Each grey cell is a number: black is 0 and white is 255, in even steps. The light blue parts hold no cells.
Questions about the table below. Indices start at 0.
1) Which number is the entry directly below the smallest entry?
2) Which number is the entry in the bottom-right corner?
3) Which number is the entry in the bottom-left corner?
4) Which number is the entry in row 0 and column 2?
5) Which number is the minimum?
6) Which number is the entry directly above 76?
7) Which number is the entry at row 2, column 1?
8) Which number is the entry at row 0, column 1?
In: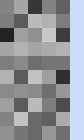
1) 165
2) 110
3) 144
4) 54
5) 34
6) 151
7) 159
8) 165

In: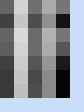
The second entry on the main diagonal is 197
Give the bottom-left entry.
57
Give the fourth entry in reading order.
171
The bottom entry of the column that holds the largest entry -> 190
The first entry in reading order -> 100
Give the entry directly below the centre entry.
86
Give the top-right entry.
118
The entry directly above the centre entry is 106
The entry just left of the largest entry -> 100
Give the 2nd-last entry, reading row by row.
138

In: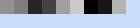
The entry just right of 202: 1
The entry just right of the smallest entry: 22
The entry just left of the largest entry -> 160
